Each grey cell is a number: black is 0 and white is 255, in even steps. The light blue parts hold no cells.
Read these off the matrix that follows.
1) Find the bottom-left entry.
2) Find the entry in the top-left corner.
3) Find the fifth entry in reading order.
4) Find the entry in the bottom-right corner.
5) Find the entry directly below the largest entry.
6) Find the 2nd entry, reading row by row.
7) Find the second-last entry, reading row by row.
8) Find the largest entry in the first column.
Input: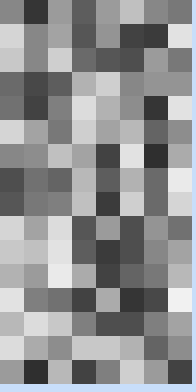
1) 155
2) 135
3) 155
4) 66
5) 163
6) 53
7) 155
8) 226

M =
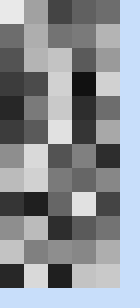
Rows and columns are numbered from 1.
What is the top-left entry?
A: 233
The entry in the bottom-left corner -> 39
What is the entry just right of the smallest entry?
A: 209
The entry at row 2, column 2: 174
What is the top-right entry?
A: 109
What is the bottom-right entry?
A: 201
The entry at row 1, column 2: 161
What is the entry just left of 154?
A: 90
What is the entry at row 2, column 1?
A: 109
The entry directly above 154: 180
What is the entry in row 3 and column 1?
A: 83
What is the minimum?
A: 17

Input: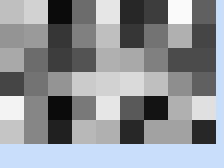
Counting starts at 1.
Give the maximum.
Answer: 250
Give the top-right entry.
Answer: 96
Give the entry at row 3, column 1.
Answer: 169
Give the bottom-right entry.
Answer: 39
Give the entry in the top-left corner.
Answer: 191
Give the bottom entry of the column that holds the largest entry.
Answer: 162
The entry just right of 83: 176
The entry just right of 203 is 210
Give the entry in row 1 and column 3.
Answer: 11
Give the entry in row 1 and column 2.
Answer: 210
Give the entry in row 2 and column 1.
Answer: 148
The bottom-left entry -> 197

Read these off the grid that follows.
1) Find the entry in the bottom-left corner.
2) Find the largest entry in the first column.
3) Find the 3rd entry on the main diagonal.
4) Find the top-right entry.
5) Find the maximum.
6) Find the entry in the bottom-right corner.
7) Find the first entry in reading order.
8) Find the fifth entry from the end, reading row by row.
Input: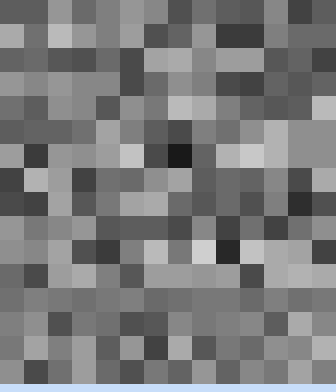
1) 143
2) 170
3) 87
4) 93
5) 207
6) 127
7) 93
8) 99
